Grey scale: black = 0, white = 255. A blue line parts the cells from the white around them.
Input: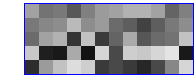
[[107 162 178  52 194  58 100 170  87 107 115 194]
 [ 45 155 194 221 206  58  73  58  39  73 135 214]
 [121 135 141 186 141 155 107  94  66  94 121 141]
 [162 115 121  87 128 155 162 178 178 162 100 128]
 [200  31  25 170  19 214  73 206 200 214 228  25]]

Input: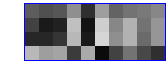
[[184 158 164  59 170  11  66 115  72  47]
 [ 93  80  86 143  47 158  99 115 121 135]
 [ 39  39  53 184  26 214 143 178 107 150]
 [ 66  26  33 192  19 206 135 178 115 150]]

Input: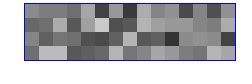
[[111 187 187  88  96 104 180 117 133 166 152 125 117 180 166]
 [139 125 125 111 166  66 152  58 172 133 145  74 133  80 145]
 [104 111 172  88 160 201  80  88 180 160 152 152 133 125 172]
 [133  96 117 111  80  74  96 180  88  96  51 139 145 139  66]]

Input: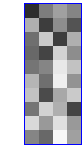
[[117 210 175  68]
 [111 202  61 175]
 [217 153 224 153]
 [117 133 232 194]
 [ 45 125 160 133]
 [181 111 239 147]
 [133 104 247 160]
 [194  75 168 202]
 [104  68 210 141]
 [175  61 141  83]]

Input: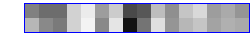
[[183 137 122 210 243 137 229  19 116 223 149 183 197 163 176 170]
 [129 109 109 210 236 157 204  73  87 189 143 197 217 157 170 149]]

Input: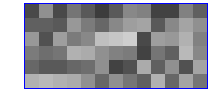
[[177 185 177 171 144 103 144 117  96 177 103 164 117]
 [ 73 144  73 117  89  60  89 136 129  66  66 129  96]
 [123 110 117 177 171 144 129 123  66 117  96 185 136]
 [ 96  96  89 152 123 103 136 158 164  89 136 164 144]
 [103  89  89 103 110 144  66  81 171  96 144  81 164]
 [152  81 158 123 136 191 198 206  73 158 152 177 129]]

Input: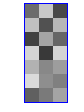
[[108 200  73]
 [ 65 164 102]
 [218 142 128]
 [178 136 157]
 [ 96 122 164]
 [192  81 184]
 [212  57 212]]

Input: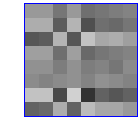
[[194 194  73 209  50  98  86  98]
 [173 173  92 180  79 111 105 118]
 [159 159 111 159 105 118 125 131]
 [153 153 118 153 111 118 125 131]
 [145 145 125 145 125 131 118 139]
 [139 131 139 145 131 145 139 131]
 [ 98 105 173  98 187 167 167 153]
 [ 86  92 180  86 194 167 173 159]]
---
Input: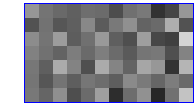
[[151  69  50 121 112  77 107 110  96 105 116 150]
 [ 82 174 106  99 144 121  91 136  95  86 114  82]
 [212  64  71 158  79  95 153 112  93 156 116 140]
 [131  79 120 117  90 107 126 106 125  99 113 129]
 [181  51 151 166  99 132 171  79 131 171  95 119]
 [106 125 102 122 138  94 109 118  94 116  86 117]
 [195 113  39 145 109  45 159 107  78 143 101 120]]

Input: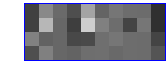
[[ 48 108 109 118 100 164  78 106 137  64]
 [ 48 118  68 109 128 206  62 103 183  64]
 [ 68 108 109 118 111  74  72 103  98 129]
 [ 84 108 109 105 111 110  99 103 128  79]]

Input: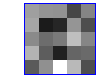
[[133  70 146 148 159]
 [ 78 149  38  27 166]
 [134 191 122 109 138]
 [106 101  32  93 179]
 [ 78 185 255 144  90]]

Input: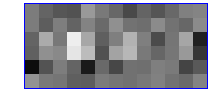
[[132 128 104  85 100  73 103 121 153  82  86 100 124]
 [139 103 114 139 110 114 144 106 131  99 126  93 124]
 [ 32 166 117  75 127 178 127  95 167 238 120 171 100]
 [ 54 153 118 102 121 183 163  81 188 229 137 144  96]
 [ 89  68 122 127 111 113  71 105  26 100 125  83  13]
 [131 106 114 129 120 113 117 123  93  95 117 121 147]]

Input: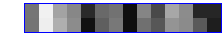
[[ 38  38 140 167  73 133  15 114 105  42 135 163 241 117]
 [ 30  90 139 148  87 112  15 120  95  17 140 175 238 116]]

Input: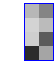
[[133 183]
 [187 211]
 [ 91 206]
 [165  43]]

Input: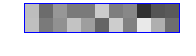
[[ 90  85  49 136 126 203 122 122 151 108 189]
 [110 175 233 129 205 101 158 195 145 122 191]]

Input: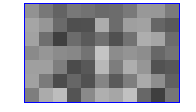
[[123 151 152 121 108 106 114 120  99 120 146]
 [ 90 102 162 159 108 172  80  79 106 150 165]
 [108 165 174 114  80 112  90 108  63 110 162]
 [116 103 141 148 140 196 115 135 139 150 138]
 [ 88  82 150 174 125 184  88  75 126 159 159]
 [ 97 142 170 126  90 133  81 102  75 122 161]
 [118  63 103 193 166 175 138  84 189 171 126]]
